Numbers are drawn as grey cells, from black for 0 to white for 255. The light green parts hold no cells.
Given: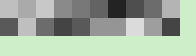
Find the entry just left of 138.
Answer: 200
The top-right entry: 180
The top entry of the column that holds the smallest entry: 35
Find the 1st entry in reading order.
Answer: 191
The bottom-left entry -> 89
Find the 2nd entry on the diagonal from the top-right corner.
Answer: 158

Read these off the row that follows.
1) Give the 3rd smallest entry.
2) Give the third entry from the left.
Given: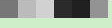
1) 119
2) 209

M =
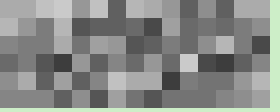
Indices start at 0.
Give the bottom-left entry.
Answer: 133
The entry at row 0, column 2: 193
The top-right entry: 171
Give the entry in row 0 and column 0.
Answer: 171
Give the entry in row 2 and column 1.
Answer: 124
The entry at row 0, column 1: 171
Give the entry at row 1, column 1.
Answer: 151
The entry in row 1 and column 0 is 182
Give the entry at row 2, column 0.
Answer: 133
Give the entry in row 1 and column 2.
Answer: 124
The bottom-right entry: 160

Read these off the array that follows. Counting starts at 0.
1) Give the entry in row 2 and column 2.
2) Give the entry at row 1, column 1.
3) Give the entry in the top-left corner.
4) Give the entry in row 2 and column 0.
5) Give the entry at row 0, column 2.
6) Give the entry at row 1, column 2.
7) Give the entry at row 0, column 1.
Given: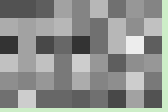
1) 72
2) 162
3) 82
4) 51
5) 94
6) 172
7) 82

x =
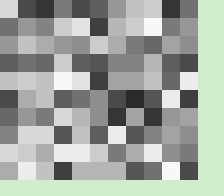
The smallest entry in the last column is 63
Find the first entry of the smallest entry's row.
74
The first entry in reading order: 216
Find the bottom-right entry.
74
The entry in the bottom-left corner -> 172
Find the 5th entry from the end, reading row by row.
182
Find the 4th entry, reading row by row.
122
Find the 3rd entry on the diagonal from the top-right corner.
104
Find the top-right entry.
113
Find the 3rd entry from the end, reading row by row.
113
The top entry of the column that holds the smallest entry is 194
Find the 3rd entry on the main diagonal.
172
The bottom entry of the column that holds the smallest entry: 85
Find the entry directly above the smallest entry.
163
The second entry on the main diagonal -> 151
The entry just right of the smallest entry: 85
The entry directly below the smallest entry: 163
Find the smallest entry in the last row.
63
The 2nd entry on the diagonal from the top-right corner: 122
